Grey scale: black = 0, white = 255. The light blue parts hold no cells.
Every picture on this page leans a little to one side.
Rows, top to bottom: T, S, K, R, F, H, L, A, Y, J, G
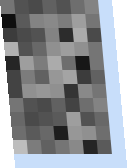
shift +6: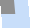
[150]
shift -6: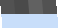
[76 68 91 76]
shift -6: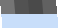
[111  76  68  91]
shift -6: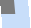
[118]
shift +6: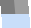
[130 164]
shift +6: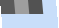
[ 96 164  88]
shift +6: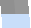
[150 157]

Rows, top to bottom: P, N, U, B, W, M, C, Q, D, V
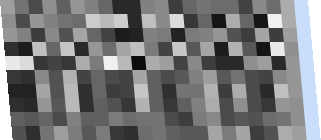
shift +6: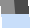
[149  81]
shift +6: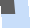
[102]
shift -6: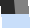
[ 35 123]
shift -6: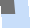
[109]
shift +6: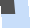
[88]
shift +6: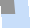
[156]

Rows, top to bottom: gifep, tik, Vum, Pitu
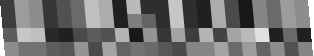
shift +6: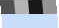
[ 87 186  30 154]
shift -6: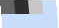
[ 93  40 192]
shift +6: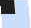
[38]
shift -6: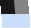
[ 18 127]
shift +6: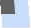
[105]
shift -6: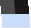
[68 18]
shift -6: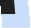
[26]

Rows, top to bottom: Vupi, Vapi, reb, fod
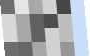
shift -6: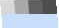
[210 162  90  71]
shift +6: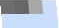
[116 108 174]
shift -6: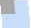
[162]
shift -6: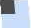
[71]
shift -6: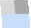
[210 162]

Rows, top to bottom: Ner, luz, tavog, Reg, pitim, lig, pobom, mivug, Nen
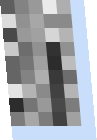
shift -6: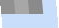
[139 161 132]
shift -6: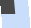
[67]

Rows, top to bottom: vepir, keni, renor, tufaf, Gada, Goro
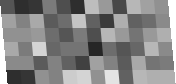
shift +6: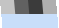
[202 103  65 181]
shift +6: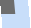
[115]
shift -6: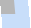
[177]

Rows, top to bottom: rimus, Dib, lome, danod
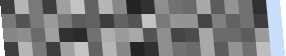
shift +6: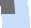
[119]
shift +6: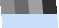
[148 112 166  55]

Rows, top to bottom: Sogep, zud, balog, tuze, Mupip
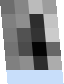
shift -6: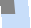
[128]
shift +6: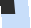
[51]
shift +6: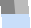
[140 193]
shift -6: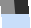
[136  39]
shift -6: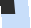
[39]
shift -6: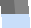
[103 128]

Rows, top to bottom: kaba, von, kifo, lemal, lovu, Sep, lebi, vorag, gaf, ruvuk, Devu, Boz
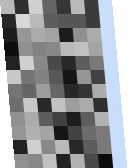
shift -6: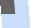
[95]
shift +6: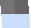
[122 107]
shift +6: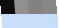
[ 19 150 136 142]
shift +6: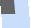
[107]
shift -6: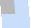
[179]

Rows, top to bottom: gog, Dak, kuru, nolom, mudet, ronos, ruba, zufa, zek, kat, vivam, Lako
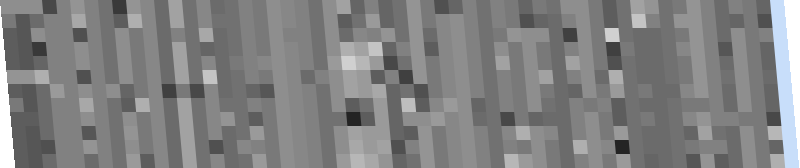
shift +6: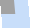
[168]
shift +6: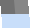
[119 141]
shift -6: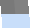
[115 123]

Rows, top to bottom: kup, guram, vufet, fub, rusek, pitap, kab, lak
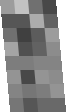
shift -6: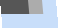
[ 80  80 166]
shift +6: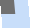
[118]
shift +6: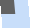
[104]
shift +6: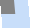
[138]
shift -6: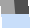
[158  74]
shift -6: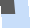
[86]

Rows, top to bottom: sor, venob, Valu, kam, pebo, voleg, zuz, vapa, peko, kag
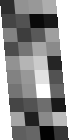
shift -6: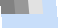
[124 146 220]
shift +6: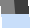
[136  67]
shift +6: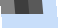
[136  67  95]
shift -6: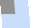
[140]
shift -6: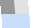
[146 220]

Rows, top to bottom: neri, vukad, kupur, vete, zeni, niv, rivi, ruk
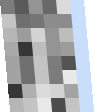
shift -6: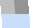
[183 142]
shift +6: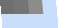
[117 123 146]
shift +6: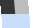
[ 60 195]
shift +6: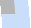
[188]
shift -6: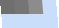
[105 111 134]

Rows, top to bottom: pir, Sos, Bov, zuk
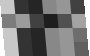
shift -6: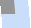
[144]
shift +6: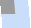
[162]
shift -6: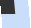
[45]
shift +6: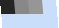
[ 43 142 156]
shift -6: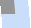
[144]
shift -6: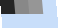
[ 31 130 144]
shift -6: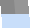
[130 144]

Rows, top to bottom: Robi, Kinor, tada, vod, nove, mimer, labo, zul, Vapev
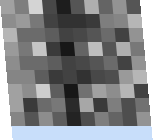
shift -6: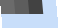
[101  87  60]
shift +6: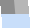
[147 188]
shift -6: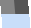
[127  79]
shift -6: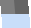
[120  94]

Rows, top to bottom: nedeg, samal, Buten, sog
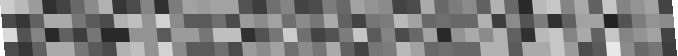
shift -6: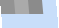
[141 164 133]
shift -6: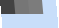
[ 61 112 118]

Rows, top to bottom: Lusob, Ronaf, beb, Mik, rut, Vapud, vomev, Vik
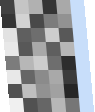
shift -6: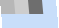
[177 199 104]
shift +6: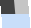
[ 72 203]
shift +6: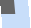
[108]
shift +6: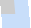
[211]
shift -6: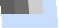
[ 89 104 199]
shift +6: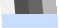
[246  87 108 189]

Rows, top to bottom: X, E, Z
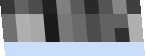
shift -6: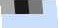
[161  20 114]
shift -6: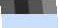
[ 85  35  78 128]
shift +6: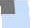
[126]
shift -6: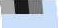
[161  20 114]
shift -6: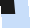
[20]
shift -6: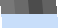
[114 100  70  92]
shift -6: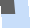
[92]

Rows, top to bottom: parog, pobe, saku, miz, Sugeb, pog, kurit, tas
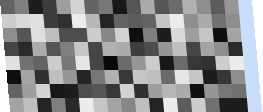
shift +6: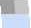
[164 204]
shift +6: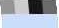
[156 211  29 113]
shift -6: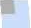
[171]

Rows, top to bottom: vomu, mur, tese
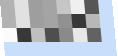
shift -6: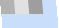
[172 219 152]
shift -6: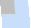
[185]
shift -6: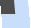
[72]

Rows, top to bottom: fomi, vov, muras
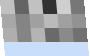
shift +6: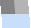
[138 186]
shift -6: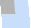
[174]

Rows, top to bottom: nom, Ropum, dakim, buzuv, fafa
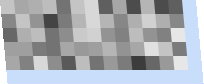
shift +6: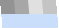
[153 173 230 202]
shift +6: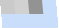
[208 215 153]
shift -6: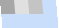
[161 218 190]
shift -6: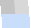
[190 210]
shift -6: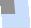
[141]
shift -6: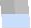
[169 183]
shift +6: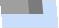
[165 165 129]

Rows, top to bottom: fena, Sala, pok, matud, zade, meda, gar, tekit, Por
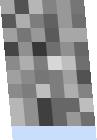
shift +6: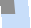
[150]
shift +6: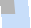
[188]

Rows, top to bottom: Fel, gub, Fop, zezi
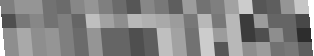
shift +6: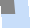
[141]
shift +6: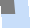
[133]

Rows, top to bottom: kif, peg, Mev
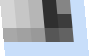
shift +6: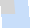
[219]
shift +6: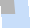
[188]
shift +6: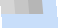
[219 204 188]

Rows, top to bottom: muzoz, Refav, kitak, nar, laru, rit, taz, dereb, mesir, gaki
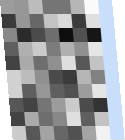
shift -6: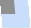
[138]
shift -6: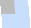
[182]
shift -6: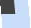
[61]
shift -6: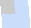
[197]
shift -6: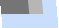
[111 111 176]
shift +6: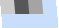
[209  93 170]
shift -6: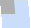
[170]

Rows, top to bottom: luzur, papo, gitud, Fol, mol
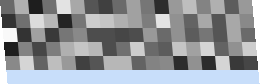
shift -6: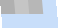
[170 191 177]
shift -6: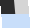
[ 38 207]
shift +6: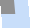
[151]
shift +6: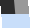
[ 50 159]
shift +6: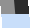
[151  50]
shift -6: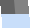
[ 93 125]

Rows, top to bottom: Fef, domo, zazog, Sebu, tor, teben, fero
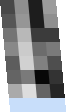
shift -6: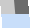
[197 102]
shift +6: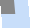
[142]
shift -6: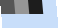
[ 80 144  23]
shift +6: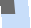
[114]
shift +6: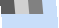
[ 99 215 135]
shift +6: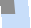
[149]

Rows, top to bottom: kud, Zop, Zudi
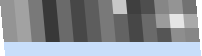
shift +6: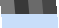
[127  62 112  77]
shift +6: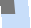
[127]

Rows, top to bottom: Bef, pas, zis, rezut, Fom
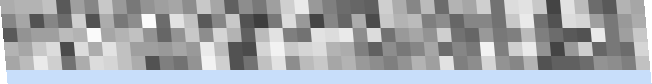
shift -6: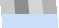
[194 135 207 173]
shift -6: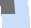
[108]

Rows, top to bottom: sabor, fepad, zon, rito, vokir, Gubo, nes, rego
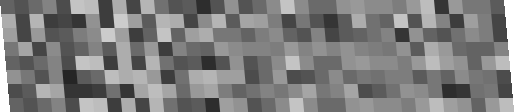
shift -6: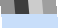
[140  55 198 153]
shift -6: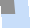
[140]
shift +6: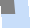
[137]
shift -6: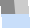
[133 198]

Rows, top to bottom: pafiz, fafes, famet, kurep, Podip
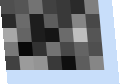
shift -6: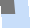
[115]
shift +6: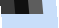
[63 21 99]

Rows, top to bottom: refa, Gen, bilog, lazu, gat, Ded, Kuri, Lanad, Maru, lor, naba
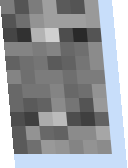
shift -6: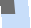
[105]
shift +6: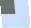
[117]
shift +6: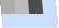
[178 193  83]
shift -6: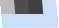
[181  71  57]
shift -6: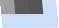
[153  84  78]
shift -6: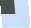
[71]

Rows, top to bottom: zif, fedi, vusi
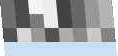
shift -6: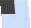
[61]
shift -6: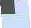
[76]
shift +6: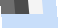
[116  81 250]
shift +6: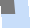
[129]
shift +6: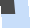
[81]

